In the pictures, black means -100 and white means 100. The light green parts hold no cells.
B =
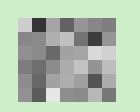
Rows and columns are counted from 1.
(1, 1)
61
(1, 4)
-23
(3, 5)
29
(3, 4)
27
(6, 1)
14
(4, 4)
35
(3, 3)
-18
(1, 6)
6
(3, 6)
70
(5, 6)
-34
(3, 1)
13
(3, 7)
63
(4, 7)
48
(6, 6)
44

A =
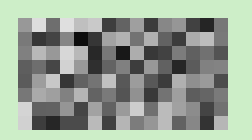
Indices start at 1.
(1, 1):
19
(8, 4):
-41
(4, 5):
20
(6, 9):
14
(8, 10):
18
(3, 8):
-81
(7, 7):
-23
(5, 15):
-40
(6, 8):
-34
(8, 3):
-70
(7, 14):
-47
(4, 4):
65
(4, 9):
-52
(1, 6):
58
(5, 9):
22
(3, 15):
-35
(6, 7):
-4
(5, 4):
-58
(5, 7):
51
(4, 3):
-45
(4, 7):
-22
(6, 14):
-21
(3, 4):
69
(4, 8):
0
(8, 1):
64
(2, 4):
4
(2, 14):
48
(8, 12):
-23
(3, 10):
-56
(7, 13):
10
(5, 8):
-31
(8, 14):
-60
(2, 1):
-5
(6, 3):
25
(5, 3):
57
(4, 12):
-70
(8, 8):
42

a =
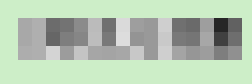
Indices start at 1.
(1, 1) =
32
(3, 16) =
13
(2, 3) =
-20
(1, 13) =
-17
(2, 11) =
58
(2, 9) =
16
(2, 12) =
-5
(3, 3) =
66
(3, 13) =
18
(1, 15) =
-70
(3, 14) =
23
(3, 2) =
37
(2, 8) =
73
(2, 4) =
-1
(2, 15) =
-50

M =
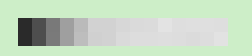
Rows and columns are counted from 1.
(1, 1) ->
-67
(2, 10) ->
73
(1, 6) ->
65
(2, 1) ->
-67
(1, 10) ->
72
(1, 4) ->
25
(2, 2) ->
-39
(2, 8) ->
71
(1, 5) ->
46

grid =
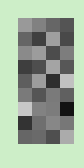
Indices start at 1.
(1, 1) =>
20
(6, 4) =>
-25
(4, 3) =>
29
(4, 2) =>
-39
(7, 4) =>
-86
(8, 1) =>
-60
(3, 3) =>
-40
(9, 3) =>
-38
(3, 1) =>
8

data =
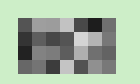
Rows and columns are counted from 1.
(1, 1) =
-34
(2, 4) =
-34
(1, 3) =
22
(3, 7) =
-22
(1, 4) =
52
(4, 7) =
-6
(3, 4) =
-27
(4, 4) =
54

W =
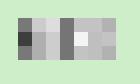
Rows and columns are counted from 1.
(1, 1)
-6
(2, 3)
61
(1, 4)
-8
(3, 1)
-6
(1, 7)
40
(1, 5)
53
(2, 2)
37

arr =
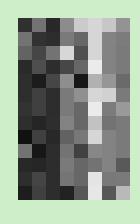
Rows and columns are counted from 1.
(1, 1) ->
-62
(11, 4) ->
-4
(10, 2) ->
-82
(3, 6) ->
68
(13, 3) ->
-65
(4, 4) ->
-44
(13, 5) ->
-32
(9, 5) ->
-6
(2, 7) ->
3
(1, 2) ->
-10
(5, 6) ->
39
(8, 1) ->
-64
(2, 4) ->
-4
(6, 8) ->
-4
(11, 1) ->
-69
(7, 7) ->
-3
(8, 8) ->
-4
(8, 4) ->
3
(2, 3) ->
-65
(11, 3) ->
-65
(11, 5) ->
-19
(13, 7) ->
-32
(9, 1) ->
-87
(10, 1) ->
-10
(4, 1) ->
-67
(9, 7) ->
3
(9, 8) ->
-4
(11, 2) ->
-70
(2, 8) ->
-3
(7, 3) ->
-65

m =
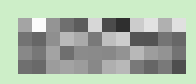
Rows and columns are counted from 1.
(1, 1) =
29
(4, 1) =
-13
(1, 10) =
77
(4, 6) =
7
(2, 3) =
12
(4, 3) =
22
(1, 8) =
-63
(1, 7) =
-41
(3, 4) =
-13
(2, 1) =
-10
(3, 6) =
8
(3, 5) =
9
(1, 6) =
69
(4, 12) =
-39
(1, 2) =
97

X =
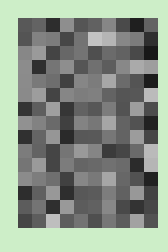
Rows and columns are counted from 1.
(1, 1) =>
-31
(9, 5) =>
-31
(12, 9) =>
-36
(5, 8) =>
-16
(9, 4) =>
-67
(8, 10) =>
-74
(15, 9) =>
27
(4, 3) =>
-8
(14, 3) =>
-63
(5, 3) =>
-14
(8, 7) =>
30
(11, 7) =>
-11
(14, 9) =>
-60
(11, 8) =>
-16
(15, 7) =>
-7
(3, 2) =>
21
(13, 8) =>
-24
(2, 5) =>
-10
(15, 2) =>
-27
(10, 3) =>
-46
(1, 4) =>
11
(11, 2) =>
21
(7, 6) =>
-32
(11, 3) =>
-46
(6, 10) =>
47
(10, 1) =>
-3
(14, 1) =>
-28
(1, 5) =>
-33
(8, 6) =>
-7
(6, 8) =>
-33
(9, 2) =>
-21
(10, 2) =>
-22
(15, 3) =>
49
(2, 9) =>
-3
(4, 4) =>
11

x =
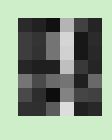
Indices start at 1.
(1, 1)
-67
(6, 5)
-46
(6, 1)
-43
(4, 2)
-76
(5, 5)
-75
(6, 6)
-49
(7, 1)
-62
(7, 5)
-75
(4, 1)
-70
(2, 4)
67
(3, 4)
64
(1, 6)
-72
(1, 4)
41
